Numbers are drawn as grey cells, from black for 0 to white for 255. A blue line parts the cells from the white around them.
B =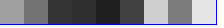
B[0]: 160
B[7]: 123
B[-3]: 207
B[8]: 229

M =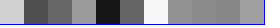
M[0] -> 208
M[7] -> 145
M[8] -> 140
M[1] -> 79

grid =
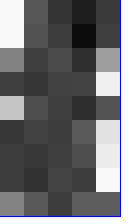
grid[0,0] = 249
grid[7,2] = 68
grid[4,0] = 197
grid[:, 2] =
[52, 61, 75, 66, 63, 61, 63, 68, 61]
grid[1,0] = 249
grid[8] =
[131, 89, 61, 93, 93]
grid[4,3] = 46
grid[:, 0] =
[249, 249, 130, 63, 197, 55, 61, 61, 131]
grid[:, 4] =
[58, 63, 158, 240, 83, 226, 236, 249, 93]
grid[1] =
[249, 82, 61, 12, 63]

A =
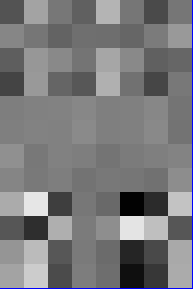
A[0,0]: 83
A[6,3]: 126
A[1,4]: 110
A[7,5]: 118
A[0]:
[83, 163, 119, 96, 180, 118, 74, 118]
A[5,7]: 115
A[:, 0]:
[83, 134, 94, 68, 126, 127, 144, 133, 171, 86, 149, 163]
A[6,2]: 129
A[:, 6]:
[74, 123, 96, 70, 135, 137, 127, 113, 43, 191, 73, 55]
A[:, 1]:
[163, 118, 151, 153, 129, 130, 120, 121, 230, 46, 187, 204]
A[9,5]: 228
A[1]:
[134, 118, 99, 111, 110, 102, 123, 153]
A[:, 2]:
[119, 99, 137, 101, 130, 129, 129, 126, 62, 175, 87, 75]
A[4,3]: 135
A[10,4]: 107
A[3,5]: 113
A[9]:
[86, 46, 175, 123, 142, 228, 191, 86]
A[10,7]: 169
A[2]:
[94, 151, 137, 116, 166, 137, 96, 102]
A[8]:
[171, 230, 62, 119, 105, 2, 43, 195]
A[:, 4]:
[180, 110, 166, 176, 127, 127, 116, 120, 105, 142, 107, 110]

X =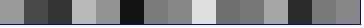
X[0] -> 155
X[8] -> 222
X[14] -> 136
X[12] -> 42

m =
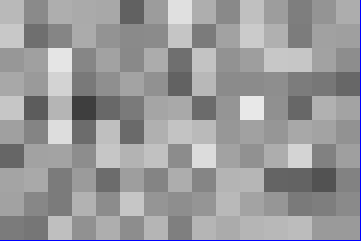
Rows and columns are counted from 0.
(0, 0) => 185
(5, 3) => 108
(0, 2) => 174
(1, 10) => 203
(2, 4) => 162
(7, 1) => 169
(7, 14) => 130
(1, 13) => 161
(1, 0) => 200
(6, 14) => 159
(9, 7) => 127
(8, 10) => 163
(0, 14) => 173
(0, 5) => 97
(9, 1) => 118
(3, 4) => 143
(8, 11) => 150
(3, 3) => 121
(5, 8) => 186
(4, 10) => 232
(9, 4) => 174
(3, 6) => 145
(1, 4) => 147
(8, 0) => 162
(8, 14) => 138
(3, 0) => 168
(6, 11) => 173
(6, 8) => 220
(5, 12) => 168
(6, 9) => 162
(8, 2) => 123
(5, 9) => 151
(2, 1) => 160
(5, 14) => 146
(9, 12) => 188
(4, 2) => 181

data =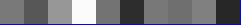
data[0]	121
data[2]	151
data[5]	45

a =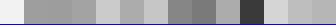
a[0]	242
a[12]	190
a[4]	203
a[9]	172
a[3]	163

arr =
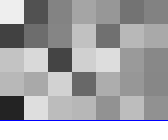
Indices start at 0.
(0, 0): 238
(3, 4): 173
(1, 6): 169
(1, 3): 193
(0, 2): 131
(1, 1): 109
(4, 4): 146
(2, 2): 68
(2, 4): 221
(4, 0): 35
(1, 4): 112
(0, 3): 165

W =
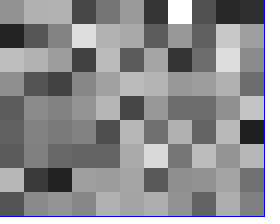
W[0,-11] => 146
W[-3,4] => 101
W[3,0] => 143
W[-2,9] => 164
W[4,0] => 92
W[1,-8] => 223
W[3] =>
[143, 84, 66, 134, 160, 187, 180, 153, 157, 177, 108]
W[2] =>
[189, 178, 157, 64, 187, 91, 166, 51, 108, 221, 140]
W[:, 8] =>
[81, 95, 108, 157, 109, 101, 188, 146, 98]
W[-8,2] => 131
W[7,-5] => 89
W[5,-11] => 97
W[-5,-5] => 152
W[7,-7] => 155
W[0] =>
[146, 177, 179, 71, 116, 154, 54, 254, 81, 41, 46]
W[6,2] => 104
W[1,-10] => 86
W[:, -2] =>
[41, 199, 221, 177, 144, 185, 147, 164, 174]
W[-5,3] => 148
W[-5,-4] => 109
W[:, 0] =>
[146, 36, 189, 143, 92, 97, 90, 183, 84]
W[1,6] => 93
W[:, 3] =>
[71, 223, 64, 134, 148, 130, 101, 159, 135]
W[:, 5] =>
[154, 168, 91, 187, 69, 184, 171, 166, 163]

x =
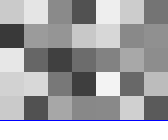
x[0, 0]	202
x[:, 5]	[204, 137, 168, 104, 208]
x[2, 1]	102
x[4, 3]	136
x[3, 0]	210
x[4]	[202, 81, 167, 136, 137, 208, 90]
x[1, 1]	155
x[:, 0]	[202, 57, 231, 210, 202]
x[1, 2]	149
